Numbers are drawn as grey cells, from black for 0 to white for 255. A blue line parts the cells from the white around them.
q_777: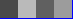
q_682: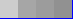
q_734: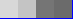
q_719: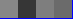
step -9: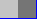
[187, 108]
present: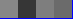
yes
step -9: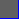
[87]
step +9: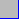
[195]
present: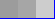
no
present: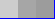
yes

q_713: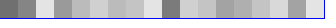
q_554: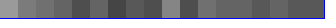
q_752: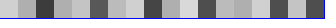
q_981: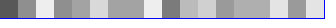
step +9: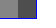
[142, 87]
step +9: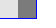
[237, 132]

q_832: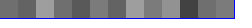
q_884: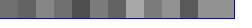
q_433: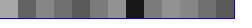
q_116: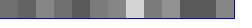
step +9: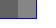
[108, 143]
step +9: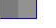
[132, 155]

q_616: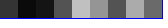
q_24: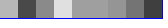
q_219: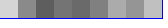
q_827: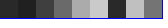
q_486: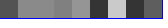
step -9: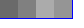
[97, 119, 162, 140]
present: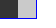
yes
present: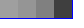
no
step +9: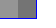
[158, 125]
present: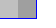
no
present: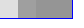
no

